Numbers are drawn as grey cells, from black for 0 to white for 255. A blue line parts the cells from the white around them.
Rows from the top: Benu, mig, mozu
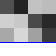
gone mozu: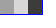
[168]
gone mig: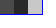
[208]

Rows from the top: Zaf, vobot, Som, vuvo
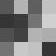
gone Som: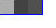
[179]
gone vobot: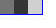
[59]
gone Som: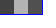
[173]
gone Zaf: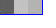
[87]
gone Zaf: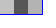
[94]
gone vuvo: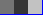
[200]

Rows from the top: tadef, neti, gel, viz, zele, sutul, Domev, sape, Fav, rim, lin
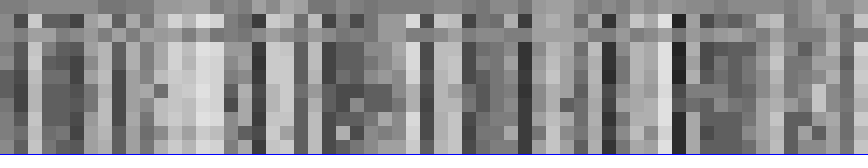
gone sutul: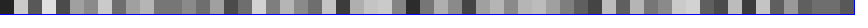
[217]
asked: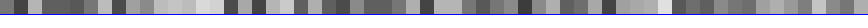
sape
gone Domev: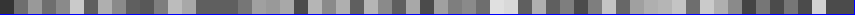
[81]
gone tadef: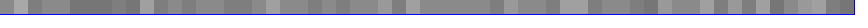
[145]
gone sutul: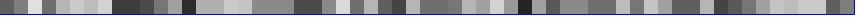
[132]
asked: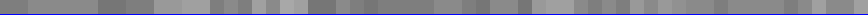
tadef
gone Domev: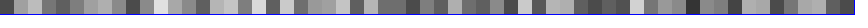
[103]

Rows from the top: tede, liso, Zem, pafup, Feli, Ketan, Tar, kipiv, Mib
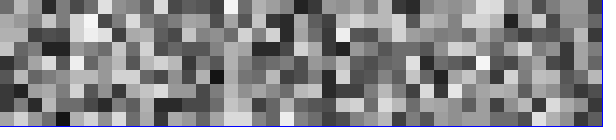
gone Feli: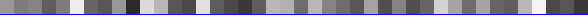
[50]
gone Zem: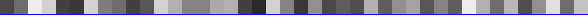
[158]
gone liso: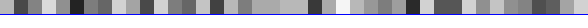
[203]
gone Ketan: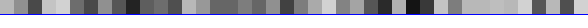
[117]
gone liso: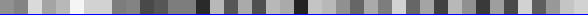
[203]
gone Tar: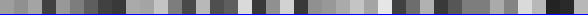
[137]
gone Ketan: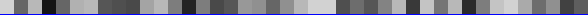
[190]

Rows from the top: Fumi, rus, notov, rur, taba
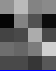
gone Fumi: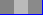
[146]
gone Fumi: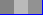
[138]
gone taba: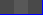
[54]
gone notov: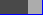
[67]
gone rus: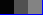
[12]
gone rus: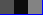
[4]

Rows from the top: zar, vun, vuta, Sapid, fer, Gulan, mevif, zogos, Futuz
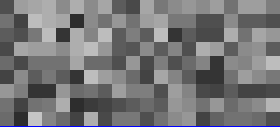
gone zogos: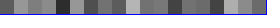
[59]
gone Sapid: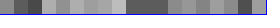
[85]
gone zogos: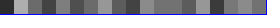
[181]
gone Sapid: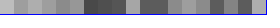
[145]
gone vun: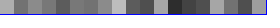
[151]
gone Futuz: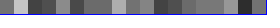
[99]

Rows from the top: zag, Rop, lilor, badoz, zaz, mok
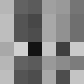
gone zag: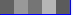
[160]
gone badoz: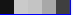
[208]
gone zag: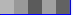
[117]
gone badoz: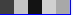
[202]
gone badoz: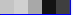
[202]

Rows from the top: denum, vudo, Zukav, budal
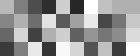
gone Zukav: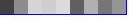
[103]
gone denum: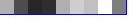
[184]
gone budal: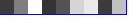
[248]

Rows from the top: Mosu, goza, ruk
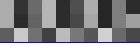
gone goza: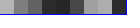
[167]
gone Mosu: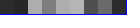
[51]
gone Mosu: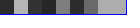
[79]

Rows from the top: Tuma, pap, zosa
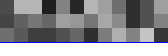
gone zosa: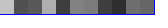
[54]
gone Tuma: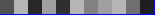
[75]
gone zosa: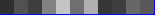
[124]
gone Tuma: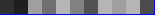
[39]

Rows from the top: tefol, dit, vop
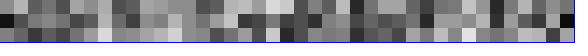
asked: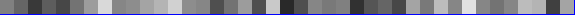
vop
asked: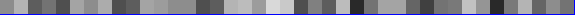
tefol

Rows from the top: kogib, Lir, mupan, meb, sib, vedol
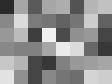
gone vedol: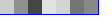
[110]
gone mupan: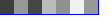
[75]
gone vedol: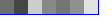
[212]
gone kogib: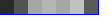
[173]
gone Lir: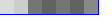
[123]

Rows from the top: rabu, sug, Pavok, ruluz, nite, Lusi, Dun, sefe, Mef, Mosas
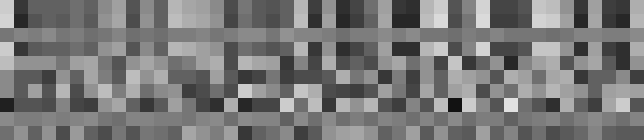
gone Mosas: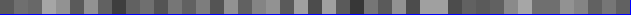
[154]
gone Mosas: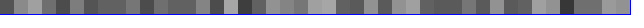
[104]

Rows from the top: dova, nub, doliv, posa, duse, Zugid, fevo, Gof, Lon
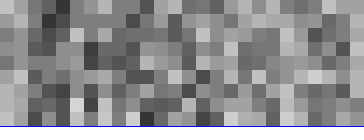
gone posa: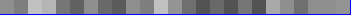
[61]
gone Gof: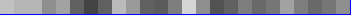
[169]
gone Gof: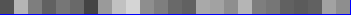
[187]
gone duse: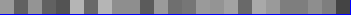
[134]
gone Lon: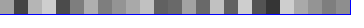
[199]
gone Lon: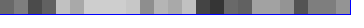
[175]

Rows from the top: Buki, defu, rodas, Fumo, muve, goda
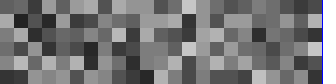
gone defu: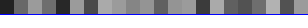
[52]
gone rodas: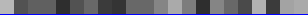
[117]
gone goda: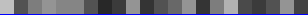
[140]
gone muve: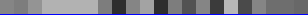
[89]
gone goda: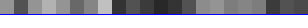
[67]

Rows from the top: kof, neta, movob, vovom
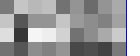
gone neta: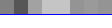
[141]
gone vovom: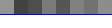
[72]
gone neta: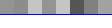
[154]
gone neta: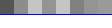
[162]
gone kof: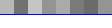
[191]
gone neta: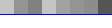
[154]
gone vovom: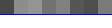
[66]

